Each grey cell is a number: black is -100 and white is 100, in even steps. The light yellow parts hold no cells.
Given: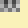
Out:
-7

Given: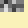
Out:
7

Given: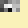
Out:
12

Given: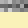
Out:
7

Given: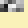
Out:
0

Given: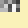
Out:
-43

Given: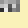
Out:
-8
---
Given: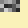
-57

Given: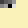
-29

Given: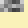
45

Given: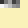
29

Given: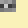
59

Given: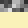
30

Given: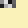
77
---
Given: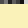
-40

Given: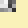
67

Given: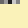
-19

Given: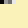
-97

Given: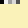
-96

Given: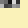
-5
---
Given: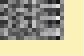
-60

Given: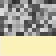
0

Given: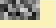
33

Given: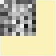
88

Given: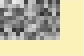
76

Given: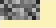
-61

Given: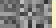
-25

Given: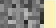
-35

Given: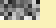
-34
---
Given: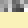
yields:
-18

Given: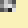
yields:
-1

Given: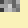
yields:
38

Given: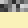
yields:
-56

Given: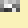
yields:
-61

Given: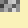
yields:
36
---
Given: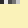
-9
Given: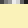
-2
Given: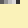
18
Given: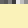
1
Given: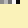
10
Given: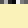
-23
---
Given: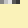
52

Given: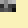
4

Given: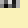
-32

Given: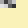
-51

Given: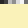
-48

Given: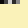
-45

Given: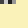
61

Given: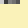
-54

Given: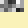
0

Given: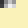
7
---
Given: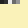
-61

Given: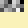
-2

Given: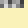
49

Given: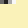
-73

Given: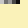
-12

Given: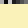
-91
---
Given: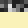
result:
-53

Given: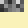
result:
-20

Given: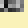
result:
-81

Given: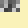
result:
30

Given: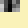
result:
-40

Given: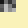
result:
-12

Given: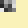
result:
34

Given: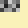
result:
-50
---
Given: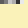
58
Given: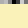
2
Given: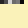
67
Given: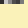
9
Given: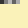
46
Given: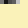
-39
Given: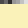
-63
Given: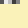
50
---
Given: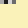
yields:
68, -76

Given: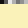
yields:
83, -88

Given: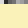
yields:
71, -68

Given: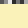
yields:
82, -67

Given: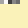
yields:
96, -49

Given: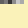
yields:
57, -57

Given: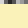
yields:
68, -69

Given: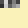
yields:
69, -62
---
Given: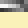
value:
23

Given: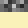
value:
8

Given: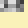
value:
50

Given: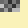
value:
-18

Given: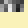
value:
-40

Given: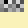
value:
34

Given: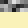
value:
-47

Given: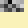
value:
43

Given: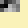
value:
2
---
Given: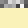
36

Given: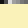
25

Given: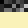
-66

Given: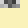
51

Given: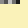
-36

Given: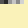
18

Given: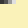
-58
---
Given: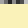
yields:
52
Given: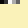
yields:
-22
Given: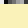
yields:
-56
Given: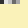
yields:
31
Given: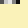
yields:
-89
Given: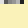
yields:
-73
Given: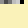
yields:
-100
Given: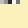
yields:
-8
